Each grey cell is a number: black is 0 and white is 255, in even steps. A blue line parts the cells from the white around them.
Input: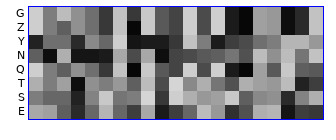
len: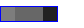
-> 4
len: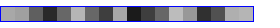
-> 18

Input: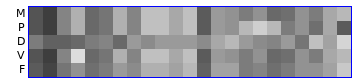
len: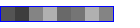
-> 8
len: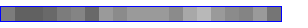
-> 20
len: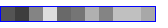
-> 11
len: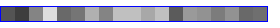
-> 19
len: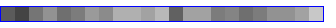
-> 23
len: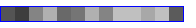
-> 13
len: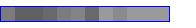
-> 12

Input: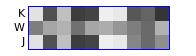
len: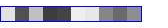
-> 10
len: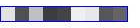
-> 9
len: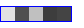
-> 5

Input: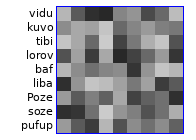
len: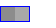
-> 2
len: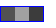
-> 3
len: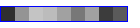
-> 9
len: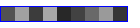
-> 9
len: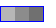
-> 3
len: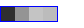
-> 4
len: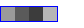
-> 4

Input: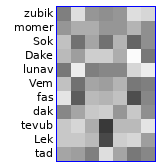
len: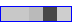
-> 5
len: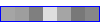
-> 7
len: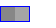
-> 2

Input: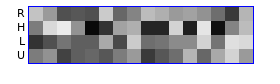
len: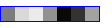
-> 7
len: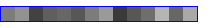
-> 14
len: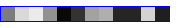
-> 12
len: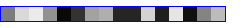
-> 16
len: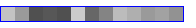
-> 13
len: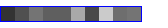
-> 10
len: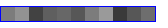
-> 11

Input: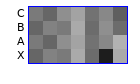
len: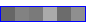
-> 6
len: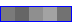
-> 5
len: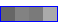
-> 4
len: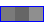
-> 3
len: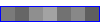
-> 7
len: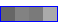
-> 4

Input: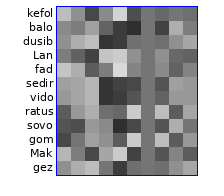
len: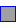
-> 1
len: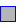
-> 1
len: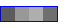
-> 4
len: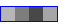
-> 4
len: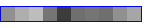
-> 10
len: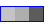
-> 3
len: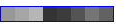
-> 8

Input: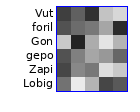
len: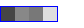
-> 4
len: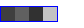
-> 4
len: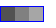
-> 3
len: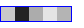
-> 5
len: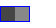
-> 2
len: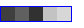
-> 5
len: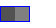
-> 2

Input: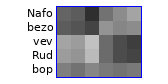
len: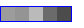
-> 5
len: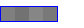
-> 4

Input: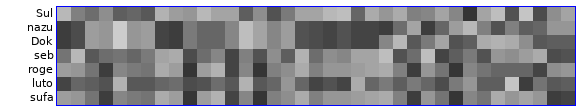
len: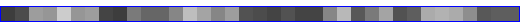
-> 37
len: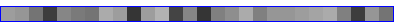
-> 28
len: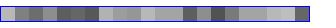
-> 22
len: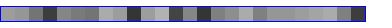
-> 26
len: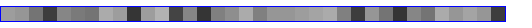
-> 36
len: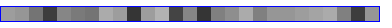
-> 27
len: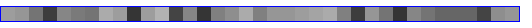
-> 37

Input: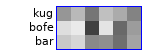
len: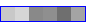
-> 6
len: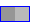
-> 2
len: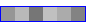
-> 6
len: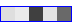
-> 5
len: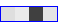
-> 4
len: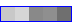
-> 5
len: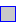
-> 1

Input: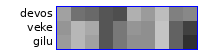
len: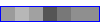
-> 7
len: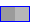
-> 2
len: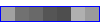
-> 7
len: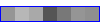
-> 7

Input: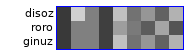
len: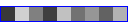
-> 9
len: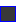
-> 1

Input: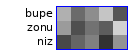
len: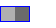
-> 2
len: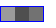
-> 3
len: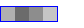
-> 4
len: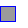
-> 1
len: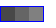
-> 3

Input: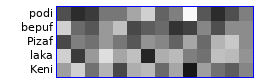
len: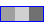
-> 3
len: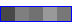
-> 5
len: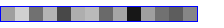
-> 14

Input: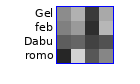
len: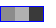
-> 3
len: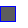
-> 1
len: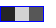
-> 3
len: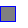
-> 1
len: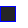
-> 1
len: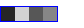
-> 4
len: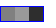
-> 3

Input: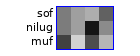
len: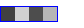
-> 4
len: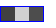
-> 3
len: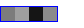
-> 4
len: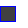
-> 1
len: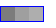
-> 3
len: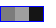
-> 3
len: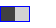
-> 2

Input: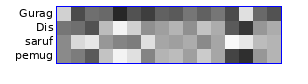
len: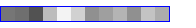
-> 12
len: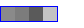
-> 4
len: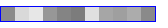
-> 11
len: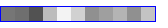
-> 11
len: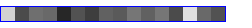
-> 16

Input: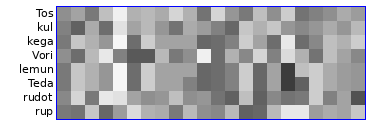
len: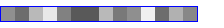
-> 14
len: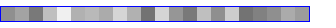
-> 22
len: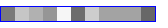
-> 11
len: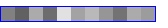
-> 11
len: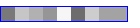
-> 9

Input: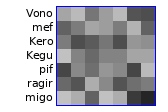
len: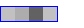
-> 4
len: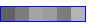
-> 6
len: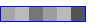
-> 6
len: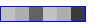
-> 6
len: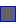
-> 1
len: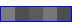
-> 5
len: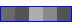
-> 5

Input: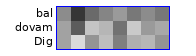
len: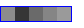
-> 5
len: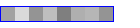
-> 8
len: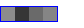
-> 4

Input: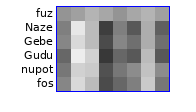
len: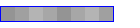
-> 8
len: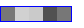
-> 5

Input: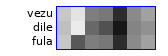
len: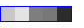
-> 5
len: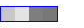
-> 4
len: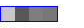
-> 4
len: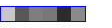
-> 6
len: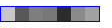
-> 7

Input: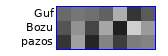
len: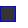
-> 1
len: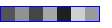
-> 7
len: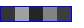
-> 5
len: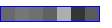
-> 7
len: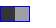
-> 2
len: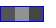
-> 3

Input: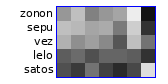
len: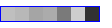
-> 7
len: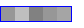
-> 5
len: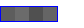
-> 4
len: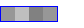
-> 4
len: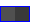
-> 2
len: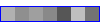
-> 7

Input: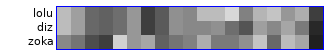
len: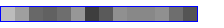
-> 14
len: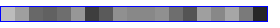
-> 19

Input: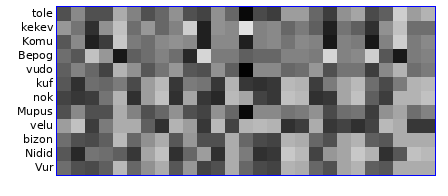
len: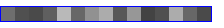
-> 15
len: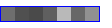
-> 7
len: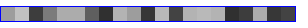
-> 21
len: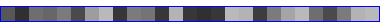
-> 27
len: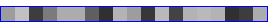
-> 19

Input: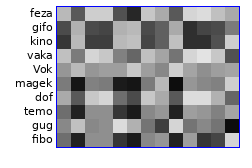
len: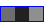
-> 3
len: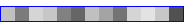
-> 13
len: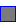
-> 1
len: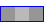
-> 3
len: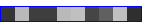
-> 10

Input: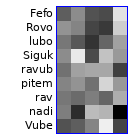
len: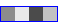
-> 4
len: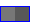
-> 2
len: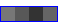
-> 4
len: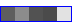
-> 5
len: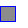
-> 1
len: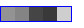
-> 5
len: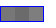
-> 3

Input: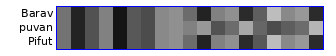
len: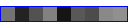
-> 9
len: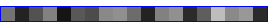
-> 19
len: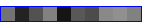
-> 10
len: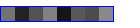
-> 8
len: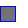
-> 1
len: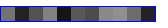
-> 11
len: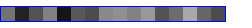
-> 16

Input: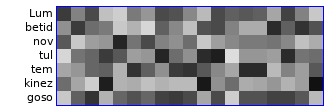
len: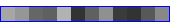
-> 12
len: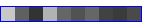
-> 10
